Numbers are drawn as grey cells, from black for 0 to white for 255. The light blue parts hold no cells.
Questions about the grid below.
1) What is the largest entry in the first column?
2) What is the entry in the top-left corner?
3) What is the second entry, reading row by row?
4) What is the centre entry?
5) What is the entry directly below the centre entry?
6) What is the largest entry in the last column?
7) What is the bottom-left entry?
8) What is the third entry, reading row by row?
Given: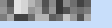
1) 151
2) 138
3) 82
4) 94
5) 181
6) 167
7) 124
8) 227

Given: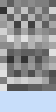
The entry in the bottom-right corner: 111
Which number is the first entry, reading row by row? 139
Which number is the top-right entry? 95
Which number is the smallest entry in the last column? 79
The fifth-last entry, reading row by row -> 79
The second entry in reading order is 95
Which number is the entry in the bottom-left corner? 224
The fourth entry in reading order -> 126
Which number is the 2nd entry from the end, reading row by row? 111
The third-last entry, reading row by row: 95
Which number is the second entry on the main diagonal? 194
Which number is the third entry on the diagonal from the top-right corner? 111

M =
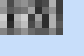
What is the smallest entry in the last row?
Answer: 75
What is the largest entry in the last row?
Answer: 146
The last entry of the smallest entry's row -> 75
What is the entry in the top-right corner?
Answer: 61
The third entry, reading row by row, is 132
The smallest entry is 30
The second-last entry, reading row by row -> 132
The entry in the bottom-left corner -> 132
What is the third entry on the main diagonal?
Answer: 177
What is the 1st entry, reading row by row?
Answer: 161
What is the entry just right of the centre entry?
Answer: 161
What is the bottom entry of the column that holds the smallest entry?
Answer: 90
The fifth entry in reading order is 118

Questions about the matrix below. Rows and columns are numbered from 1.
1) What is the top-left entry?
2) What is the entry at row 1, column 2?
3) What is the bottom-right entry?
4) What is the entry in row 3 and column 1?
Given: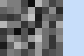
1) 155
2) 125
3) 97
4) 69

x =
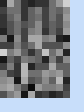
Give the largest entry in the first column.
208
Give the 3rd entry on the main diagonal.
125
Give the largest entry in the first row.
208
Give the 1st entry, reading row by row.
36
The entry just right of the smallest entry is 153
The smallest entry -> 10
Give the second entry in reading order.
168
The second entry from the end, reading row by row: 52
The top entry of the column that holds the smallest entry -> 36
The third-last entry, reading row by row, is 36
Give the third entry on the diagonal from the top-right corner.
112
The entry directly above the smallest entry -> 82
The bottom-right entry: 82
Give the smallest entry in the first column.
23
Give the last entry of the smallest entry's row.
66
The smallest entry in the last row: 23
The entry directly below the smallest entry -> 168
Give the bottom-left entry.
82
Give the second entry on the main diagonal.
112
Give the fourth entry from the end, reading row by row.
66

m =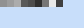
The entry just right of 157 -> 172
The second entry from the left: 157
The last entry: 63

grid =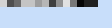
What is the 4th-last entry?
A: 120
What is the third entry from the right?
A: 7
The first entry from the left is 211
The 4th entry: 196
